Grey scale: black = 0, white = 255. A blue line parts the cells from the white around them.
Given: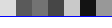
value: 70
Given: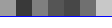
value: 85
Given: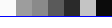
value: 90
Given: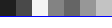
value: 131
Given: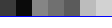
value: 112
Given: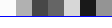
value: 101
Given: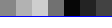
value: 113
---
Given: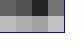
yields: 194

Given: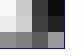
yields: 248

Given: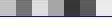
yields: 235

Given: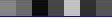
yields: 194

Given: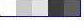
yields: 253

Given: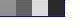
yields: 219

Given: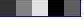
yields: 225
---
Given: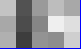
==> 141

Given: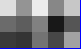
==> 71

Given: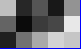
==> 211

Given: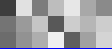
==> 161

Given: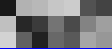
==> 166

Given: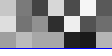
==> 26

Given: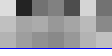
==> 179

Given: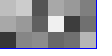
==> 112
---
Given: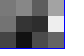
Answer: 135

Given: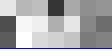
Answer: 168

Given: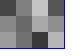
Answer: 128

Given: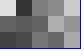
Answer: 126

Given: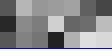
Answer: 162

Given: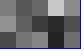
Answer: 103

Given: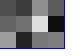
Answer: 59

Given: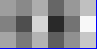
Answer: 102

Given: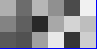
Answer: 144
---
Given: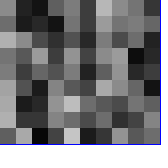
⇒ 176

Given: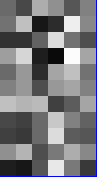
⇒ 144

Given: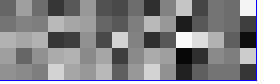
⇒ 158

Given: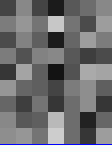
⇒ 136

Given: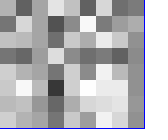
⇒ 186

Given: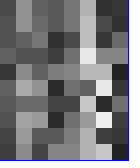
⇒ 68
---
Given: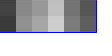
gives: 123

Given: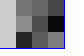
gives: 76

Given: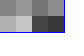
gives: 69

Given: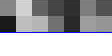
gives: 157

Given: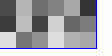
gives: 102

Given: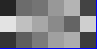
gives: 100
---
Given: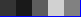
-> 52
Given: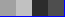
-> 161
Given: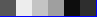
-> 87
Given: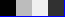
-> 2
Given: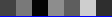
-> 67
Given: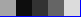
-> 165
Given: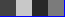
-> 66
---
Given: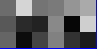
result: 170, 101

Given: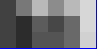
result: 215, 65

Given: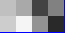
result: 129, 205

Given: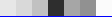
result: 251, 231

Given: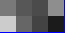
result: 142, 204

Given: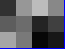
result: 136, 166

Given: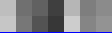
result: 139, 198

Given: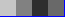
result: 105, 198
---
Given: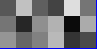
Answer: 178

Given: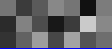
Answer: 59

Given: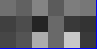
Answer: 105

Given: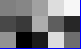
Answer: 173

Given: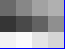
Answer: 73

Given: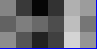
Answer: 77

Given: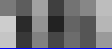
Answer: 100

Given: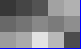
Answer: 136
